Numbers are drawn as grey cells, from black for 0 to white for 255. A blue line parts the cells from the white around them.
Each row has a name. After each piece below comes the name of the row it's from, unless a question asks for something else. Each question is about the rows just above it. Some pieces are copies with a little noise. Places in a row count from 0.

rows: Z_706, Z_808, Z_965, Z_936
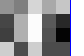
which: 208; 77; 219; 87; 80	Z_936
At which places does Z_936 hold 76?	1 3 4
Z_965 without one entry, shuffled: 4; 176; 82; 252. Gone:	63

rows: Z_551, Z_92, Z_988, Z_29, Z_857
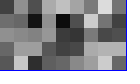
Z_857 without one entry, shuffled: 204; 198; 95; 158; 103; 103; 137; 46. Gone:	87
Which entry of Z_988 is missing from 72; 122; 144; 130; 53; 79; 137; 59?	151
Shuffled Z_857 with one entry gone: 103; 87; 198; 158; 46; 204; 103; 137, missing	95
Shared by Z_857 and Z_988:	137

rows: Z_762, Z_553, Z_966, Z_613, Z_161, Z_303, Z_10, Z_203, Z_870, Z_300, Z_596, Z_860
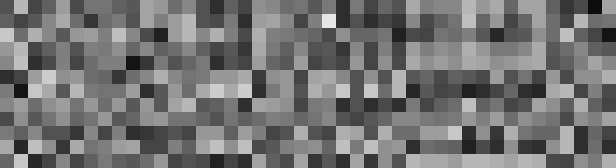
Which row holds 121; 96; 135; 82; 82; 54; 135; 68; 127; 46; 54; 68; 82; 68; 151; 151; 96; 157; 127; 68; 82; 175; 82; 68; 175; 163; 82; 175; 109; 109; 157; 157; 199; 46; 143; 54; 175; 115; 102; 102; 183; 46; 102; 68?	Z_300
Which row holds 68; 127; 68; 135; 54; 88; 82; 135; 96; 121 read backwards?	Z_613
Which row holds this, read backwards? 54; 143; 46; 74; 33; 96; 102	Z_596
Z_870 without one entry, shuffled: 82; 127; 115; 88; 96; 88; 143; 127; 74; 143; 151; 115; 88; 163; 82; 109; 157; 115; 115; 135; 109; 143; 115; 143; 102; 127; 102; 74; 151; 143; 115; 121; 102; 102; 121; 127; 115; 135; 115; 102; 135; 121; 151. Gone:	68
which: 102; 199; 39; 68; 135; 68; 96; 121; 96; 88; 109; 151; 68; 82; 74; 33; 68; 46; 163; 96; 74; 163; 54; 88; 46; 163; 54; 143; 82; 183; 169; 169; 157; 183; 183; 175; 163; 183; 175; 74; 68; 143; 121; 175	Z_860
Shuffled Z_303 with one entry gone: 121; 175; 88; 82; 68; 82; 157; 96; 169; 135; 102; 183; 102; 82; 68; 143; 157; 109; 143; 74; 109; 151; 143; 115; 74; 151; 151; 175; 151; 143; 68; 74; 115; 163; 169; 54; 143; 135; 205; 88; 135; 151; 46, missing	60
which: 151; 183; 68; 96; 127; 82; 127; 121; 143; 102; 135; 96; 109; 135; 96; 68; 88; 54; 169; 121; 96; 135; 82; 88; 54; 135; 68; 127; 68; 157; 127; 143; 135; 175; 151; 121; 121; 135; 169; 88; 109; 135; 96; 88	Z_613

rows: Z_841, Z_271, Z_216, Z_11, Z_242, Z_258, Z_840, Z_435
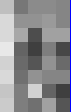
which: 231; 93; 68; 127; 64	Z_11
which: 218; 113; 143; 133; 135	Z_258
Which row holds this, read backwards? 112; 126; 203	Z_435
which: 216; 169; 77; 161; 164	Z_216
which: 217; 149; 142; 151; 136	Z_271
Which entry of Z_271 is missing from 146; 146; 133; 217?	154

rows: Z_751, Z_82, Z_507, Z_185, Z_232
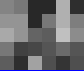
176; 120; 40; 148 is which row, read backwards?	Z_82
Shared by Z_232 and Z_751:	46
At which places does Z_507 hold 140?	5

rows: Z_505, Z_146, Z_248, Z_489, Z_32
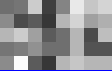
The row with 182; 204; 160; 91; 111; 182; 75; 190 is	Z_248
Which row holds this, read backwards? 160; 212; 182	Z_146
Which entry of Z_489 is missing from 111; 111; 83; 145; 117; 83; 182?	125
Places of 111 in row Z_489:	3 4
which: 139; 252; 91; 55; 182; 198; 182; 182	Z_32
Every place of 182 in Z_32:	4 6 7

